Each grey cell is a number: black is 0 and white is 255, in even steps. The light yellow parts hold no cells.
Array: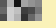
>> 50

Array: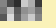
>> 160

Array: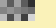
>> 173

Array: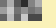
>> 200

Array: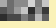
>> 85

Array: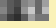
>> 159

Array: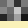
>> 96

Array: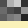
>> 122
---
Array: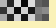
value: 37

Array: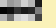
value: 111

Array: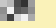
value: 64

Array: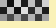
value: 74

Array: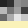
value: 171

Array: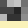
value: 51

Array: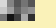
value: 20

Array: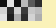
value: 30
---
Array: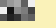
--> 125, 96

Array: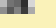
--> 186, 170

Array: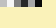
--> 192, 10

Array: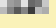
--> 226, 172

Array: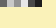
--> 101, 29

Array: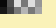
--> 8, 165
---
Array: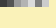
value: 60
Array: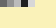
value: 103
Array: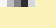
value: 246
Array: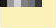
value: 26
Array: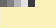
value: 104
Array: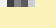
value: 245
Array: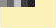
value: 142
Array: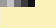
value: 155
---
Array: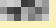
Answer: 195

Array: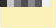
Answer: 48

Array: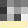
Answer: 75

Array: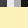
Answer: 65

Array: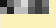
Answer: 20

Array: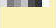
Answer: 224

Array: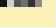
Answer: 22
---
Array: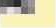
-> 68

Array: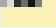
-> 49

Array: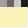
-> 103

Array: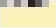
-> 89

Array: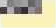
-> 64

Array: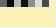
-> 19

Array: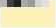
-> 64

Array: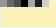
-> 32

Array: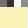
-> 112
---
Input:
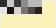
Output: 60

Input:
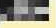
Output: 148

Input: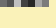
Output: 192

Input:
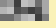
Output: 62

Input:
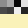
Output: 7

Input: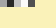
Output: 197

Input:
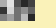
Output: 82

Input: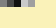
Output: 17
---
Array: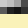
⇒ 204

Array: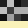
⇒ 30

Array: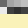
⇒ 105

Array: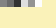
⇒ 131

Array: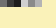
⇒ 112

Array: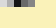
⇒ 218

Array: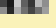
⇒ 69

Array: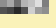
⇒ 142

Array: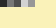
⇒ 40

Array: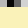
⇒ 184
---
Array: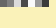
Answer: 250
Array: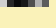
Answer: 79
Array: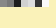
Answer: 221
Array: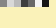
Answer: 104
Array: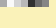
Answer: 48
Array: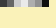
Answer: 174
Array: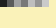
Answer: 190
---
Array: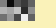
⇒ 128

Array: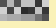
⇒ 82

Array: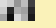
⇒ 219

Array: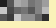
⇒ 31

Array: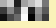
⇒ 175

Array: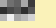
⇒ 168

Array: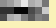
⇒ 143
